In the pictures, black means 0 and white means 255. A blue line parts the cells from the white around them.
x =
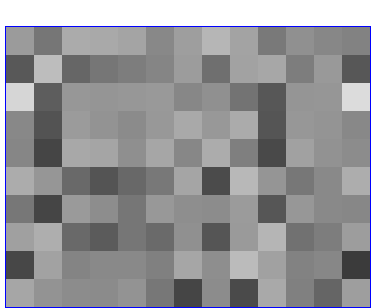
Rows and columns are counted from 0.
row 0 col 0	155
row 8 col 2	132
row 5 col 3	84
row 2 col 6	135
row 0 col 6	158
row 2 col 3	149
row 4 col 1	69
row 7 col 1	174
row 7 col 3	91
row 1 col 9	167
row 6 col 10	151
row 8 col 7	142
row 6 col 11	137
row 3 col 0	136
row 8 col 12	59
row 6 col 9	86
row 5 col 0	172
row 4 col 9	73
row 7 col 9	181
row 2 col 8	115
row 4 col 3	165
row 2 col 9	87
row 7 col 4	118
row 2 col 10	149
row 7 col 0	160
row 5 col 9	149
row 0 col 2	171
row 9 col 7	140
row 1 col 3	118
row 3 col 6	169
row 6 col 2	154
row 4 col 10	161
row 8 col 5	128
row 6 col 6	142
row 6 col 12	135

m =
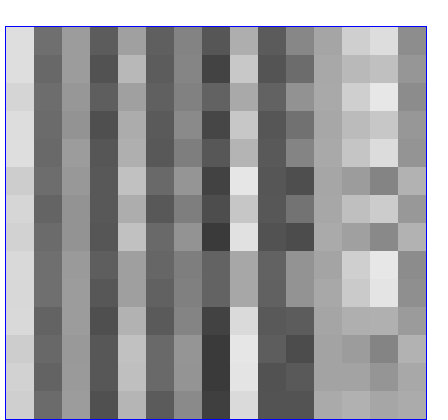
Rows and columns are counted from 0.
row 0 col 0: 222
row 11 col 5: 105
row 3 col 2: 147
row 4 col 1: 105
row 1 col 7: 67
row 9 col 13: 228
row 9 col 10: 147
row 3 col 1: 107
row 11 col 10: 76
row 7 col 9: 82
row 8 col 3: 94
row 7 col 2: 147
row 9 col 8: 167
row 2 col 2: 151
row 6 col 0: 214
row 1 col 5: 92
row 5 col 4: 193
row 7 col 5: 105
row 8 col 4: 159
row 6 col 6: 126
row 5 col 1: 109
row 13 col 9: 83
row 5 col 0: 205
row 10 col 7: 66
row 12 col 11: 163
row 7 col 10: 76
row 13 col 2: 156
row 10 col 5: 90
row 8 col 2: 154
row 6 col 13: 204
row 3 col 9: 86
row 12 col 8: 228
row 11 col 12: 156
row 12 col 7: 58
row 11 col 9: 93
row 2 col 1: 109
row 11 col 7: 58

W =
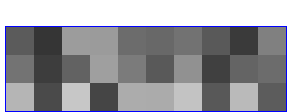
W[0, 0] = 91
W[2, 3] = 69
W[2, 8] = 186
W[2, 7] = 88
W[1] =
[115, 61, 98, 159, 123, 89, 145, 64, 100, 108]
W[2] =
[181, 74, 199, 69, 172, 171, 195, 88, 186, 92]
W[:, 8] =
[58, 100, 186]
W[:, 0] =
[91, 115, 181]

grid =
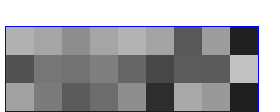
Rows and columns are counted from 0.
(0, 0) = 177
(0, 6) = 88
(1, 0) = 82
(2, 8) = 30
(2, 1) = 123
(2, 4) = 142
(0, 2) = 141
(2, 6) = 169

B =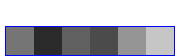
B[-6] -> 117
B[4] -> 149

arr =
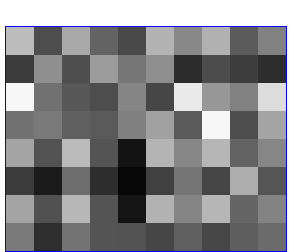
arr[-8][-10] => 188
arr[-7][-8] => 78
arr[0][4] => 73
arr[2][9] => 220
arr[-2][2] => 183
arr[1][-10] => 60
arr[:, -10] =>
[188, 60, 246, 114, 164, 60, 164, 121]
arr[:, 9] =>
[129, 45, 220, 164, 134, 85, 131, 107]
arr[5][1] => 27
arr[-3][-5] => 64
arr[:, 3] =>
[99, 156, 77, 90, 84, 45, 84, 84]
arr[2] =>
[246, 113, 88, 77, 133, 70, 234, 151, 129, 220]
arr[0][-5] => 179
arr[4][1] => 82
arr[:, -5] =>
[179, 142, 70, 160, 180, 64, 178, 70]
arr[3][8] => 78
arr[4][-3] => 182
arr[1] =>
[60, 143, 78, 156, 119, 142, 44, 76, 61, 45]
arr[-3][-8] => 110
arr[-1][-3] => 71
